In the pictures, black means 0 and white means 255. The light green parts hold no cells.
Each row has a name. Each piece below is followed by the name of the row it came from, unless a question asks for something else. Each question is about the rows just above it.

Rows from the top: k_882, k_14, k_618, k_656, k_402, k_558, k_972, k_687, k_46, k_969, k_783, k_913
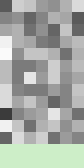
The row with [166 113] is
k_969
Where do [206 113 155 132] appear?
k_913
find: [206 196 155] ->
k_882
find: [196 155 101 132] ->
k_46
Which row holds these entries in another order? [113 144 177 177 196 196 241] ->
k_783

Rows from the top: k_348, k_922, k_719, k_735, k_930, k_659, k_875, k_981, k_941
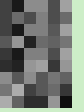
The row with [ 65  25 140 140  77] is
k_348
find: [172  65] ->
k_981
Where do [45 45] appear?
k_941

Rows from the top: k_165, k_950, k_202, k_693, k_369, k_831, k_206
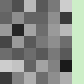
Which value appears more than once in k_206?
[173]
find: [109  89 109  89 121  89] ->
k_369
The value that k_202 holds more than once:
[154]
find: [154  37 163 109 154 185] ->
k_202

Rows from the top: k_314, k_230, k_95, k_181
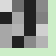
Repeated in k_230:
[33]
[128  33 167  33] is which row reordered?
k_230
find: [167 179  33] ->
k_95
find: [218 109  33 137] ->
k_314

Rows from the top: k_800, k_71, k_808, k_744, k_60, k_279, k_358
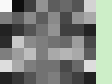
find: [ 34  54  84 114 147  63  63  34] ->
k_808
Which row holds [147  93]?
k_800
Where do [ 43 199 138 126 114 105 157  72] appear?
k_744
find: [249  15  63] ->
k_800

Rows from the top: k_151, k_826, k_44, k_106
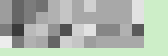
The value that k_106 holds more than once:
[168]
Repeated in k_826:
[168]
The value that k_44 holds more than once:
[134]
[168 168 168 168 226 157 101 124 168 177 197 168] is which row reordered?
k_826
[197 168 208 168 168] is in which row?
k_151
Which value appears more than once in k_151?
[168]
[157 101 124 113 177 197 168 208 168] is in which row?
k_151

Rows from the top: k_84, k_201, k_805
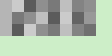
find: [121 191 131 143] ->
k_84
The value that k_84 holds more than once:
[143]
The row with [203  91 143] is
k_84
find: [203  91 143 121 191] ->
k_84

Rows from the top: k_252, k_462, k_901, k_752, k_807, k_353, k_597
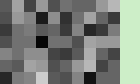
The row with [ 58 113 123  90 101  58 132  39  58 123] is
k_901
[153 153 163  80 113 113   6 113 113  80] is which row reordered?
k_752
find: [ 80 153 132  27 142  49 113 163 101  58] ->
k_462
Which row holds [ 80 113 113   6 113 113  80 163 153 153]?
k_752
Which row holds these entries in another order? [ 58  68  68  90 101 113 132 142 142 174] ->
k_807
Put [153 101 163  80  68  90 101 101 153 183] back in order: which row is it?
k_353

